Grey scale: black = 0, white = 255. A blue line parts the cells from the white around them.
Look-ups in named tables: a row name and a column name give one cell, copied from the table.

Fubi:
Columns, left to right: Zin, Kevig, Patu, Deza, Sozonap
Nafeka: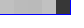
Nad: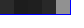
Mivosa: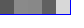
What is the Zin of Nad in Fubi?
43
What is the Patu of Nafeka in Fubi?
186
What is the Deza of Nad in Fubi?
40
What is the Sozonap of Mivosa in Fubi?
216
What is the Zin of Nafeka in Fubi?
192
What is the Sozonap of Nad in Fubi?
145
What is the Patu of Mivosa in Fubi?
136
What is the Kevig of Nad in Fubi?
29
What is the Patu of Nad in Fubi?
31
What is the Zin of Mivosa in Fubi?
88
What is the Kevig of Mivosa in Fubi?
138
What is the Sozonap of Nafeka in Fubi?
55
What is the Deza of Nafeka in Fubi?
193

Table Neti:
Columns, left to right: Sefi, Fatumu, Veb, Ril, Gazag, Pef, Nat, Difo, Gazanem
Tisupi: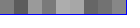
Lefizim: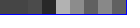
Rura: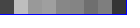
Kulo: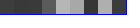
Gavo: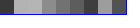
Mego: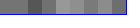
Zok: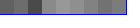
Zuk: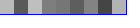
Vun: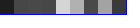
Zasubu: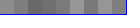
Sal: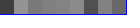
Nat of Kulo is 54
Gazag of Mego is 152
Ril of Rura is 159
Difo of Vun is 163
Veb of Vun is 73
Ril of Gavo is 140
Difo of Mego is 140
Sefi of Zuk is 186
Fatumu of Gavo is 179
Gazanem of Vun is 58
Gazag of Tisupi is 173
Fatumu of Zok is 109
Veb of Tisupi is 154
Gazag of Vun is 213
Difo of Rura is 126
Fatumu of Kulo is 57
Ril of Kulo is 91

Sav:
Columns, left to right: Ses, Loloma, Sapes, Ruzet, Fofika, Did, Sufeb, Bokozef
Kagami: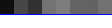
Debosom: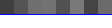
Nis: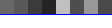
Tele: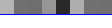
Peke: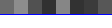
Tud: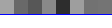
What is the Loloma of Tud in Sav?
105
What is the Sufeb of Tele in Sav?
113
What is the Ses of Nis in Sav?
103
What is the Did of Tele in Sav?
174
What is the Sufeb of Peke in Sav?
59
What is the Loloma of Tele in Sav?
112
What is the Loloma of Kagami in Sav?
71
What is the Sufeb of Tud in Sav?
114
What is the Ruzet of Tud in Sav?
137
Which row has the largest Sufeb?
Nis

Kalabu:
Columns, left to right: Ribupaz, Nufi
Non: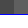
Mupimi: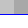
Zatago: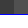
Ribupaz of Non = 73
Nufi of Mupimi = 168
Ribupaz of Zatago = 60
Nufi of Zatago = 80
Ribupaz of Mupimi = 195
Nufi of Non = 95

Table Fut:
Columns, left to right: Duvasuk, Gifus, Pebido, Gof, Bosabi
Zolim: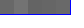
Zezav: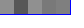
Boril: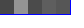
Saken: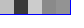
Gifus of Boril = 148
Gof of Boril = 94
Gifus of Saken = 57
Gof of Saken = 138
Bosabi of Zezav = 127
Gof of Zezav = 121
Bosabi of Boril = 86
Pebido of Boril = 75
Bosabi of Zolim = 105
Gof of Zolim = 102
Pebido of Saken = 204
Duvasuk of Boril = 71
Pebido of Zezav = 144
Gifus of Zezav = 87
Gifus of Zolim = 115
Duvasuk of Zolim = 104
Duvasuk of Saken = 192
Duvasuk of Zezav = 143
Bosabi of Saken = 147
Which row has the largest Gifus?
Boril

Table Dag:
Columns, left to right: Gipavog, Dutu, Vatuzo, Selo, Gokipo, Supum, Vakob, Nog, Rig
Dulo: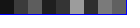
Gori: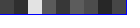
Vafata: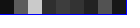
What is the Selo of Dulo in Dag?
31
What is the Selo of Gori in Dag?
90
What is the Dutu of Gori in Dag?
47
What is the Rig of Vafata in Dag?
23
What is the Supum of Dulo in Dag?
156
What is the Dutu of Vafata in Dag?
91
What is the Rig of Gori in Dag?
70
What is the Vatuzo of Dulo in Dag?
93
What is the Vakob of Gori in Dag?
76
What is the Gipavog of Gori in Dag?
66
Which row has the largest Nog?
Dulo

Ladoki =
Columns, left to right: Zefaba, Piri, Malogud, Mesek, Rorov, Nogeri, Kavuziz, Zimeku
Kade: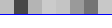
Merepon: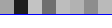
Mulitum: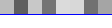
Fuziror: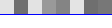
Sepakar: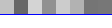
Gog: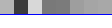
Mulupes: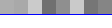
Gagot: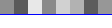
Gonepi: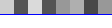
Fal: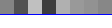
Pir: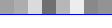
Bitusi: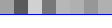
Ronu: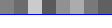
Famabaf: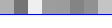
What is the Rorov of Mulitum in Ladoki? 219
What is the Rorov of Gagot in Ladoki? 209
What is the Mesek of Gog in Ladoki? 121
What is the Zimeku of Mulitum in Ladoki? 165
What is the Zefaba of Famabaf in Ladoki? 177
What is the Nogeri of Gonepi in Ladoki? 175
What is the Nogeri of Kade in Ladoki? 154
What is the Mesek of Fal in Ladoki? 61
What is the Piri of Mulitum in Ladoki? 94
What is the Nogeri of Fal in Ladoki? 153

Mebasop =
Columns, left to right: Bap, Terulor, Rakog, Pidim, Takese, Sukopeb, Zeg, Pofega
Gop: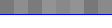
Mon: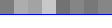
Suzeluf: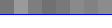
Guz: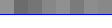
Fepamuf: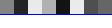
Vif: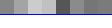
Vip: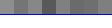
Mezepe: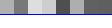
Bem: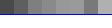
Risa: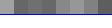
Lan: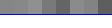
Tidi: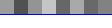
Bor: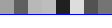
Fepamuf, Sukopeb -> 235
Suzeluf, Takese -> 121
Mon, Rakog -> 163
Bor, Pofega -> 116
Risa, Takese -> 136
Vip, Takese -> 128
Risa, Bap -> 161
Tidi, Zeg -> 105
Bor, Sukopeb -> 221
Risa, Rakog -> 112
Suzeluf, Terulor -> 154
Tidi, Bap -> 156
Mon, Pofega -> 134
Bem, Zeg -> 121
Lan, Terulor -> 136
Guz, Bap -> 147
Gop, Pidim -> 147
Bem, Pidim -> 138

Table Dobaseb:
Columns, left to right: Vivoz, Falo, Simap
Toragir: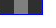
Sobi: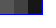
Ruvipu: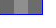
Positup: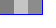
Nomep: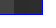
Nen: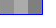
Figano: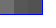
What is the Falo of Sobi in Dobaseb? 65
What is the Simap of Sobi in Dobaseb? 22
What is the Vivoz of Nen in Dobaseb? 145
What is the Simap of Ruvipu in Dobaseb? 108
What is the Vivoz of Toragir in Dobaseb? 47
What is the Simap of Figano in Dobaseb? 82
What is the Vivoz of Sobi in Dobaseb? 86
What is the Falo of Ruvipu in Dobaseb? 143
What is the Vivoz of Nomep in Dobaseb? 66
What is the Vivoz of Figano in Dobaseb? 112
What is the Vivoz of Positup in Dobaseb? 126
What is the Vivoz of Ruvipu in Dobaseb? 104
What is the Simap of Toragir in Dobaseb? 47
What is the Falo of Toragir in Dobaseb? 127
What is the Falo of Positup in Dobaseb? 197

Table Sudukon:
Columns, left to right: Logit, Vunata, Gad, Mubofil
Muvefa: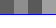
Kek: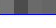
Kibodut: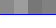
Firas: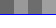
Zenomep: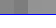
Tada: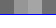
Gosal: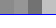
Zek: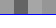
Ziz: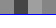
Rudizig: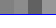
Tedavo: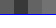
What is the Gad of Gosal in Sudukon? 114
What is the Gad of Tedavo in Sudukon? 99
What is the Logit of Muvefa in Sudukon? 95
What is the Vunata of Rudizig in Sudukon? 140
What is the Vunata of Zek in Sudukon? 100
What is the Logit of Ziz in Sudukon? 140
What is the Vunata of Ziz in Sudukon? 69
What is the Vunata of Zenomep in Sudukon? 125
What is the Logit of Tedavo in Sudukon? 93
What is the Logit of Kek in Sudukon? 117
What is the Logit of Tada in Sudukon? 106
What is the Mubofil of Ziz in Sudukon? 133
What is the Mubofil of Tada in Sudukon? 113
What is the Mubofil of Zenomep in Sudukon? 148
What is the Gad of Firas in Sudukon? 109
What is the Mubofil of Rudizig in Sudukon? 151
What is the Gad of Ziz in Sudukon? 159
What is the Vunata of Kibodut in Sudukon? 157
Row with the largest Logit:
Zek

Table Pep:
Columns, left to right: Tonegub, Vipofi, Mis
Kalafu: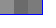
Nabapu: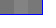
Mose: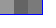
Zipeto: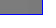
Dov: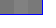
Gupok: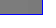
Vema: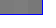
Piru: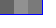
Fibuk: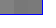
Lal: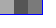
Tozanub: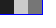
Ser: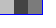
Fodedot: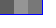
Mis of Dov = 121
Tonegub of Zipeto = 124
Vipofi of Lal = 85
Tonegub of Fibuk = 129
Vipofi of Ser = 67
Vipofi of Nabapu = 131
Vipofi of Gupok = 124
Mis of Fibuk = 122
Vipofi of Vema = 125
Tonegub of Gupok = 124
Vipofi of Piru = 145
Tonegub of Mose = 152

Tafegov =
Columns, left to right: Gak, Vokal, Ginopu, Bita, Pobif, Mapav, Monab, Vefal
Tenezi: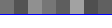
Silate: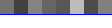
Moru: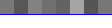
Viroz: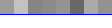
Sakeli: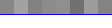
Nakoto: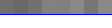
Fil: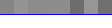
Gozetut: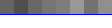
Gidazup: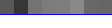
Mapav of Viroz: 104
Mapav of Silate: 188
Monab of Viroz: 170
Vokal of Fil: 148
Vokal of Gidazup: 54
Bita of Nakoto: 129
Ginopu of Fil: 140
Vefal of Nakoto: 137
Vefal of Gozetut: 143
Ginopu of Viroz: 133
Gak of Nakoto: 111
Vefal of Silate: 128
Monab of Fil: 150
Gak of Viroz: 156
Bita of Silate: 101
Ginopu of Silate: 131
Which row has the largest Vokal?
Viroz

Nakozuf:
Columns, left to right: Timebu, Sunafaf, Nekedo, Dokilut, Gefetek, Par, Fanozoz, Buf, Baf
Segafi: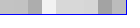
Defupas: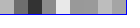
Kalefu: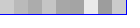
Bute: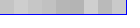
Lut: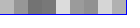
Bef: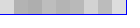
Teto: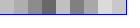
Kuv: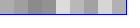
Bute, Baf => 202
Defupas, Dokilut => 139
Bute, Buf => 186
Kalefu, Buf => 157
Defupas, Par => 153
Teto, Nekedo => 140
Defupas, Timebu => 184
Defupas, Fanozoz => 154
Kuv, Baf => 177
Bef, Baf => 221
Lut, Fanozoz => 145
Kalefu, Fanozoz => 234
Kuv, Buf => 214
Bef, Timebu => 219
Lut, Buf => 214
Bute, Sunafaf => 206
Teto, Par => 128
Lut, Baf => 177
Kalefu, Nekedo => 172

